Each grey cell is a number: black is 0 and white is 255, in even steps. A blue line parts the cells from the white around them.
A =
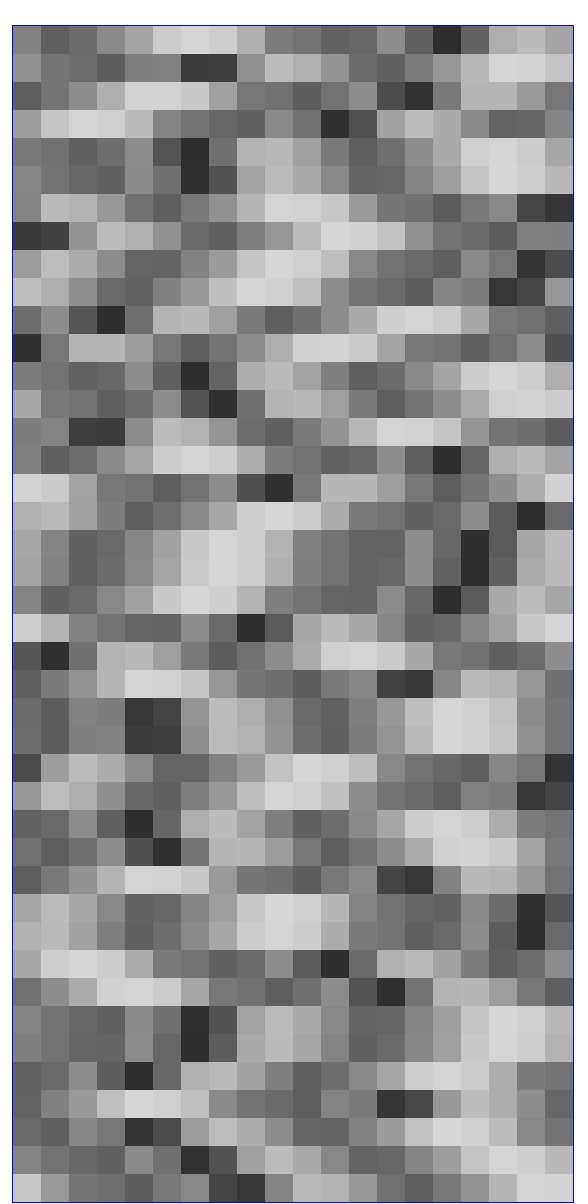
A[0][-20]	129
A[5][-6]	132
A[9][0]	189
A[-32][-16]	111
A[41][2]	117
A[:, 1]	[96, 117, 115, 197, 113, 114, 186, 65, 189, 174, 141, 118, 114, 120, 131, 95, 203, 186, 132, 129, 97, 180, 47, 122, 93, 92, 157, 189, 105, 94, 120, 188, 186, 206, 141, 115, 114, 105, 128, 95, 115, 154]
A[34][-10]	112
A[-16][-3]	134
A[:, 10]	[115, 177, 93, 113, 160, 170, 210, 188, 208, 191, 112, 209, 163, 184, 123, 114, 119, 205, 128, 126, 115, 168, 171, 92, 105, 109, 214, 208, 96, 119, 93, 208, 205, 91, 112, 170, 166, 95, 94, 102, 169, 186]
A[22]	[85, 47, 112, 179, 185, 159, 122, 93, 113, 140, 171, 208, 212, 203, 167, 120, 113, 95, 109, 141]
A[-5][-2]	123
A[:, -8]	[103, 107, 140, 82, 94, 100, 155, 209, 136, 115, 170, 203, 95, 122, 184, 104, 183, 122, 100, 99, 100, 167, 212, 134, 127, 124, 189, 141, 138, 115, 137, 131, 122, 106, 83, 100, 97, 138, 122, 129, 99, 152]
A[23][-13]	151
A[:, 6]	[213, 59, 202, 114, 46, 48, 120, 106, 129, 152, 185, 94, 45, 83, 178, 213, 114, 138, 201, 203, 214, 139, 122, 198, 149, 143, 101, 126, 174, 117, 199, 132, 138, 114, 165, 47, 46, 176, 191, 157, 49, 136]
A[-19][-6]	56
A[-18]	[107, 93, 130, 125, 55, 68, 149, 188, 174, 144, 105, 98, 127, 152, 190, 213, 209, 193, 141, 115]
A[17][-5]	105
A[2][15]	121
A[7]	[57, 65, 147, 188, 176, 144, 106, 97, 126, 150, 188, 213, 209, 194, 144, 115, 108, 92, 128, 127]
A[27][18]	54
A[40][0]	132
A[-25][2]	161
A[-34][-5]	95
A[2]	[94, 115, 142, 175, 210, 211, 202, 161, 118, 113, 93, 114, 140, 77, 50, 121, 182, 182, 155, 118]
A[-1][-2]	212
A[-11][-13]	158
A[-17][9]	147
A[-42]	[129, 96, 108, 137, 164, 204, 213, 206, 175, 124, 115, 98, 103, 141, 97, 45, 98, 174, 187, 164]
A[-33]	[189, 174, 143, 105, 98, 128, 152, 190, 213, 209, 191, 140, 115, 106, 93, 132, 124, 54, 70, 151]
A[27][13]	115
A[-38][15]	170
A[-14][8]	163
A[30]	[94, 120, 145, 180, 212, 210, 199, 154, 117, 112, 93, 120, 137, 68, 55, 130, 185, 180, 152, 114]

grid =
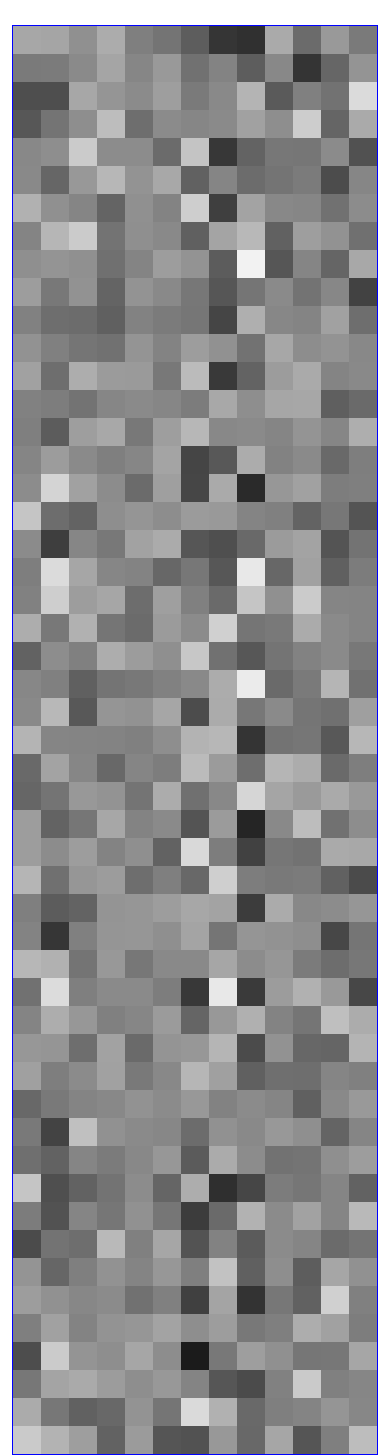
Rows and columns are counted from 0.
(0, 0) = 167
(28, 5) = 138
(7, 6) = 96
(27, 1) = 116
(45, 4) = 113
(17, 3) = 142
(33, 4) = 119
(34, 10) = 177
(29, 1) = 140
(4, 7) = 55
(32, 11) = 71
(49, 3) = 104
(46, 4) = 150
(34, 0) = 113
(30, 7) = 207
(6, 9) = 136
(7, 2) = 203
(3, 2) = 142
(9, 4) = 147
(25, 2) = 132
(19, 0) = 126
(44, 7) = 194
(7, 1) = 182
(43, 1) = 115
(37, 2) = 139
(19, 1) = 219
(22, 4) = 156
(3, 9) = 142
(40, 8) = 140
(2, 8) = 180
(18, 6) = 86
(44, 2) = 127
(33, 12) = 119
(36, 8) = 75
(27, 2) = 152
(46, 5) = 163
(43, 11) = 107
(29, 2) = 157
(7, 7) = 164
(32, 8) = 149

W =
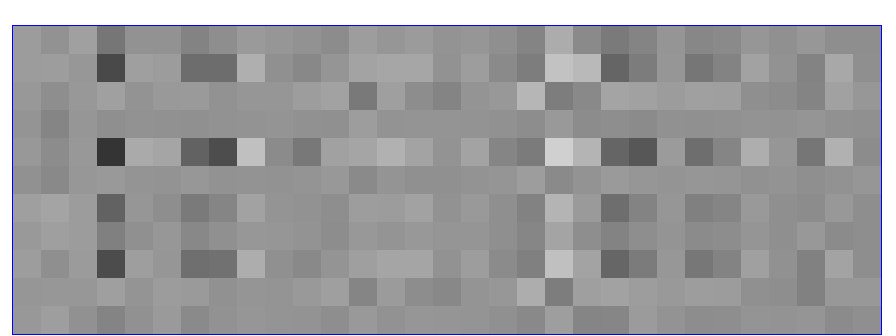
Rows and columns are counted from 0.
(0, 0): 156
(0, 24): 135
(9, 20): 159
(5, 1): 137
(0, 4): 146
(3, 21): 142
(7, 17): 143
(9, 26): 144
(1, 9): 144
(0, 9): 150
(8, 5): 150
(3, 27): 146
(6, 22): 131
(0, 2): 160
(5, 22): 150
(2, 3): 160
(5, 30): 150
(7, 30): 142
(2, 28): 132
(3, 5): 145
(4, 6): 98
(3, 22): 139
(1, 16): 157
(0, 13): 150
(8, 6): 111
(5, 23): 148
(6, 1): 164
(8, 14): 165
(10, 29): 139
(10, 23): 147
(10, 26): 148
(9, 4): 148
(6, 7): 133
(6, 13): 156
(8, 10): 137
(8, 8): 173
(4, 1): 140
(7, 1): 159
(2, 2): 152

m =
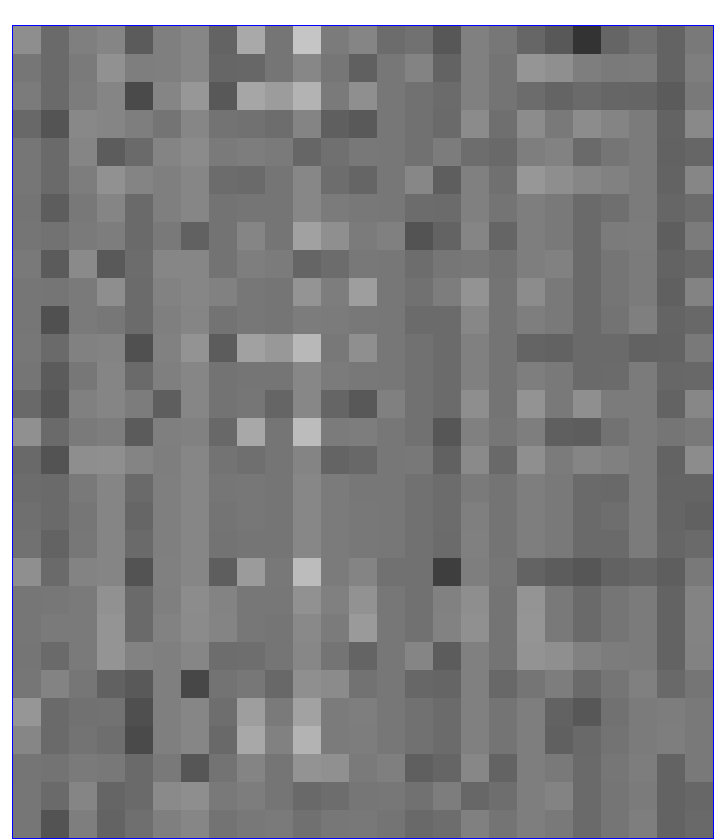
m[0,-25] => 142
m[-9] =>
[118, 119, 122, 145, 106, 127, 140, 131, 119, 119, 145, 128, 146, 119, 113, 129, 142, 116, 148, 121, 106, 117, 123, 99, 131]
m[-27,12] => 143
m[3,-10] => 106
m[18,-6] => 121
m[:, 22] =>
[113, 123, 101, 123, 123, 123, 123, 124, 123, 123, 127, 98, 123, 123, 123, 123, 123, 123, 123, 102, 123, 123, 123, 128, 123, 123, 125, 123, 126]
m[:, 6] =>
[134, 134, 151, 134, 139, 134, 134, 97, 134, 134, 133, 147, 134, 134, 129, 134, 134, 134, 134, 134, 140, 139, 134, 71, 134, 134, 86, 142, 134]
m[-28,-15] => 135
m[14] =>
[144, 106, 122, 125, 91, 127, 129, 104, 168, 117, 188, 123, 125, 119, 113, 86, 128, 118, 126, 95, 93, 114, 123, 117, 121]
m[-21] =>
[121, 91, 138, 89, 108, 134, 134, 115, 126, 123, 101, 108, 120, 119, 109, 118, 120, 114, 126, 129, 106, 117, 123, 99, 104]
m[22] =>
[117, 106, 122, 148, 130, 127, 134, 109, 110, 117, 135, 116, 100, 119, 133, 92, 128, 116, 147, 143, 129, 124, 123, 99, 130]
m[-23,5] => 127
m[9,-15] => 148
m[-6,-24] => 131
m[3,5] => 116
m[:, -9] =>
[128, 128, 128, 139, 109, 128, 128, 133, 120, 147, 135, 128, 128, 142, 128, 138, 122, 127, 128, 126, 142, 144, 128, 128, 128, 128, 135, 103, 128]
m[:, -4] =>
[101, 122, 102, 132, 117, 129, 111, 123, 117, 117, 115, 106, 107, 123, 114, 128, 105, 110, 106, 98, 117, 117, 124, 117, 113, 115, 118, 117, 117]
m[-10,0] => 143
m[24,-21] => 79
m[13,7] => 115
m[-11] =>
[113, 99, 119, 133, 106, 127, 134, 115, 117, 117, 135, 123, 120, 119, 113, 107, 128, 116, 126, 121, 106, 106, 123, 102, 106]
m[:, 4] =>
[91, 126, 74, 126, 106, 132, 106, 106, 108, 107, 107, 80, 106, 124, 91, 132, 106, 102, 106, 83, 106, 106, 130, 89, 79, 74, 106, 106, 111]
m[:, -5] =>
[51, 126, 106, 140, 106, 134, 106, 106, 106, 106, 106, 106, 106, 143, 93, 133, 106, 106, 106, 86, 106, 106, 129, 106, 87, 105, 106, 106, 106]
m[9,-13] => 158
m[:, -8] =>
[119, 116, 116, 111, 105, 112, 116, 101, 114, 116, 116, 116, 116, 116, 118, 105, 116, 116, 116, 118, 116, 116, 116, 104, 116, 116, 99, 110, 116]
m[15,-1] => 140
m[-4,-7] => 126
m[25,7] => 105
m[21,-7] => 149
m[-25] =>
[118, 106, 133, 92, 106, 132, 139, 122, 125, 122, 102, 112, 120, 119, 113, 124, 109, 105, 126, 130, 106, 117, 123, 98, 102]
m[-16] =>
[105, 87, 128, 133, 124, 94, 134, 115, 118, 101, 135, 101, 88, 128, 113, 107, 142, 116, 147, 121, 143, 123, 123, 99, 135]
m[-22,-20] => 121
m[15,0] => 105

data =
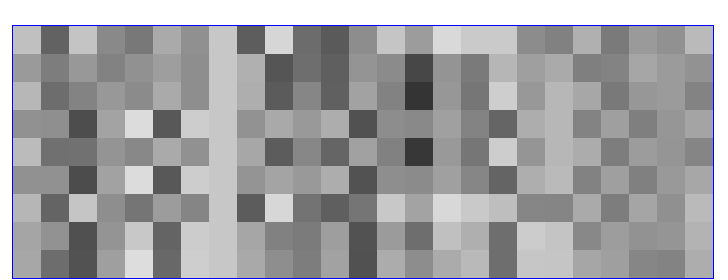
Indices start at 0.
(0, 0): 192
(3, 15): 160
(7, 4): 200
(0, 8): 93
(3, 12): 81
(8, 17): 110
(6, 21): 125
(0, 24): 186
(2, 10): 134
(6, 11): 95
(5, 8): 148
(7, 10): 123
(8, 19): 197
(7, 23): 149
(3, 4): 220
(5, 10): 153
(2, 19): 183
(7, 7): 199
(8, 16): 185
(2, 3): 152
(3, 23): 150
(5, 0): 145
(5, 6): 205
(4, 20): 172
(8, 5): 104
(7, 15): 192
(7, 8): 166
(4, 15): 153
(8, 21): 159
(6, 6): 133
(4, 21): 125
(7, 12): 82
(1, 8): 176
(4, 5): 170
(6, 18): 134
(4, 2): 113

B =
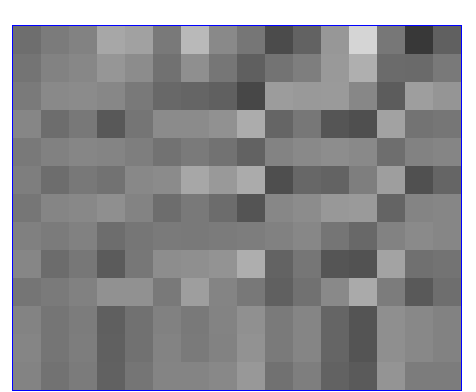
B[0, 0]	110
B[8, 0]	134
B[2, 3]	135
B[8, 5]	141
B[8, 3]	91
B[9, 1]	122
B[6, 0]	118
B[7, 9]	129
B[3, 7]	145
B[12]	[131, 114, 123, 97, 117, 132, 132, 136, 152, 113, 126, 98, 90, 148, 124, 124]
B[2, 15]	149
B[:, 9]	[75, 115, 156, 101, 131, 78, 135, 129, 99, 96, 122, 122, 113]
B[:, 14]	[56, 106, 158, 115, 130, 80, 132, 138, 112, 89, 136, 136, 124]
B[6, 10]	140
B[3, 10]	119
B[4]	[121, 129, 134, 132, 126, 114, 122, 114, 98, 131, 137, 141, 137, 110, 130, 133]
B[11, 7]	130
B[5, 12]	126
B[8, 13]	163
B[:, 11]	[151, 153, 154, 85, 141, 99, 152, 117, 85, 137, 101, 101, 98]
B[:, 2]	[130, 135, 139, 120, 134, 120, 136, 129, 119, 129, 124, 125, 123]
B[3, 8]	172
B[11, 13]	143
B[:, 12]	[213, 175, 135, 79, 137, 126, 154, 104, 82, 170, 84, 84, 90]
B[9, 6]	158
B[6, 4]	131
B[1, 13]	107
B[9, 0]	117
